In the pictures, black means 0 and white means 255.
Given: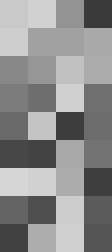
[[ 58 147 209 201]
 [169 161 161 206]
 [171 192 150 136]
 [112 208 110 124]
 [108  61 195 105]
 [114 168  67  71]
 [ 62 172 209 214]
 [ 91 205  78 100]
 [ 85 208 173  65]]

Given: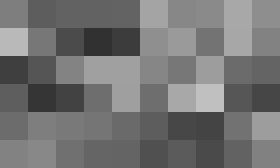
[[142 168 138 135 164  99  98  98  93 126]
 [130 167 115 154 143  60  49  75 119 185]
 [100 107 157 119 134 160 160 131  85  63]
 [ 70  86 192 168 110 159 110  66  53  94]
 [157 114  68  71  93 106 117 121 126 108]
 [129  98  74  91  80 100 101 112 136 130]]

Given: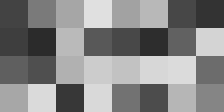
[[ 51  71 184 162 224 166 122  67]
 [212  97  45  72  88 186  43  62]
 [108 219 215 194 204 177  79  95]
 [133 182  76 114 217  55 218 167]]

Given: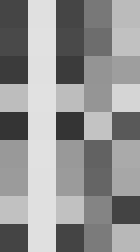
[[187 120  69 224  69]
 [193 109  73 225  73]
 [158 148  59 224  59]
 [213 149 189 225 189]
 [ 89 195  52 224  52]
 [170  98 153 225 153]
 [167 101 155 224 155]
 [ 67 132 193 224 193]
 [184 123  68 224  68]]

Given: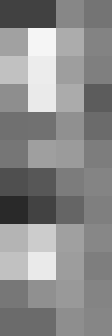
[[116 135  65  65]
 [131 172 245 161]
 [127 158 236 193]
 [ 92 171 234 142]
 [107 144 113 112]
 [125 155 159 118]
 [132 124  87  79]
 [127 101  66  41]
 [135 160 204 180]
 [126 157 234 193]
 [132 153 144 119]
 [134 142 107 107]]

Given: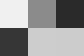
[[ 42 139 240]
 [204 205  54]]
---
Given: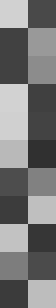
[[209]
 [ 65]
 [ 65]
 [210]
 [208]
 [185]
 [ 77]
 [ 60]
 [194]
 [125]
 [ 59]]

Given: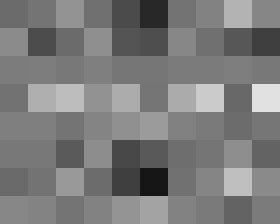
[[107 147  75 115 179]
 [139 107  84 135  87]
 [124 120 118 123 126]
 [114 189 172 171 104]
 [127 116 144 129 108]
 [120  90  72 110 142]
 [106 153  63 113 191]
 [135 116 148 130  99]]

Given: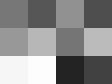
[[119 145]
 [152 117]
 [246  35]]

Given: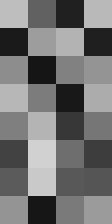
[[190  32]
 [ 26 179]
 [141 129]
 [183  24]
 [127  55]
 [ 66 110]
 [ 91  88]
 [148 122]]

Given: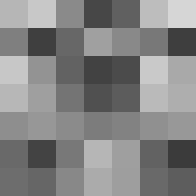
[[182 138  96 214]
 [127 103 137  62]
 [199  98  75 169]
 [183 116  92 174]
 [142 139 130 152]
 [105 120 159  59]
 [109 136 158  93]]

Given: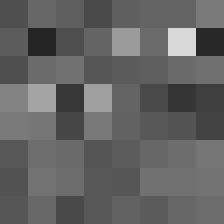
[[ 79  95  95  99]
 [ 92  78 155 216]
 [ 79 113  91 106]
 [131  56 100  53]
 [122  70  98  83]
 [ 87 106  92 109]
 [ 82 108  86 113]
 [ 86  73  98 102]]

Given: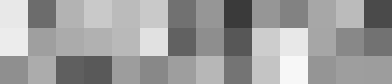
[[232 179 187 113  58 130 187]
 [236 171 185  97  87 232 136]
 [143  95 157 158 116 247 158]]

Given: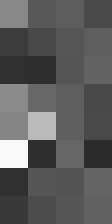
[[136  93]
 [ 59  86]
 [ 47  85]
 [139  94]
 [133  94]
 [248 101]
 [ 47  83]
 [ 57  85]]
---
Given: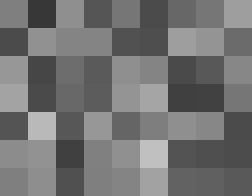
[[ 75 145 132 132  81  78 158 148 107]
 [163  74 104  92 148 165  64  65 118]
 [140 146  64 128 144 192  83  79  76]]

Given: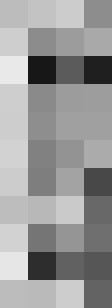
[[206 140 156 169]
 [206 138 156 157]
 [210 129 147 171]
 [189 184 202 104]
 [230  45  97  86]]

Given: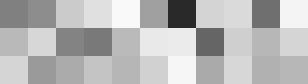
[[185 215 131 121 186 233 235 101 207 183 213]]

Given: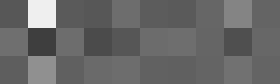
[[111  62 109  75  86 108 110 101  79 103]]

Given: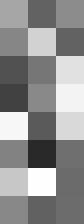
[[134 210  98]
 [ 65 137 243]
 [130  41 111]
 [136  97 108]]

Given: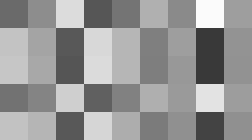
[[195 164  88 216 182 127 158  57 147]
 [114 132 207  96 129 175 154 227 157]]

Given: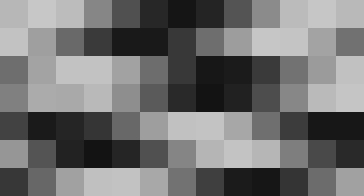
[[194 159 105  58  25  25  56 110 157 198 196 163 113]
 [128 171 169 185 142  90  41  19  33  77 135 186 197]
 [150  84  34  19  37  80 133 181 195 182 126  73  41]]
